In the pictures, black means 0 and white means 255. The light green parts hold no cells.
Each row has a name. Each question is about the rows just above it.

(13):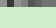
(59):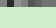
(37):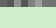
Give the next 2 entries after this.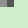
[129 159]
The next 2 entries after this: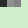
[ 86 100]
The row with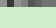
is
(13)
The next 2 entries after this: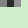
[129  86]

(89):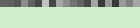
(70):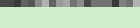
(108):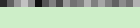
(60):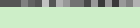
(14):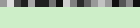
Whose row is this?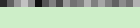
(108)
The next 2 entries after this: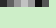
[140  16]
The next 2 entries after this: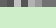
[ 72 153]
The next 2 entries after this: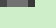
[128 114]

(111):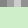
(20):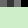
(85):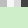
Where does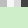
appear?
(85)
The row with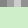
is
(111)

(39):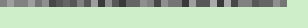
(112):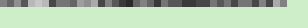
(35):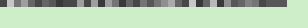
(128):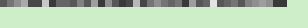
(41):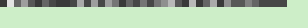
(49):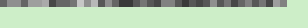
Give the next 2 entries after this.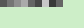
[184  57]
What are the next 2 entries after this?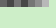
[87 57]

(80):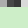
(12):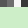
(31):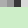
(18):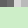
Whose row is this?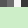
(12)
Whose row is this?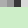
(31)
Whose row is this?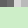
(18)

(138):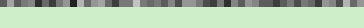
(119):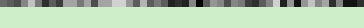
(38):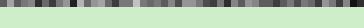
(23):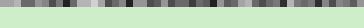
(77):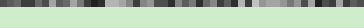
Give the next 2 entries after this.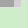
[209 149]
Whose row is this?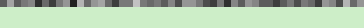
(138)
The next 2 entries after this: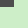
[ 47 133]

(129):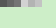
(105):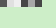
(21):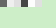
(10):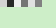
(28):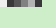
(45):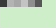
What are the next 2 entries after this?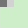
[179 195]
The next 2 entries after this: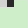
[239 116]
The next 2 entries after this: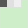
[ 70 167]
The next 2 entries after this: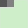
[179  57]
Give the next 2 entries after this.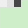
[253 224]

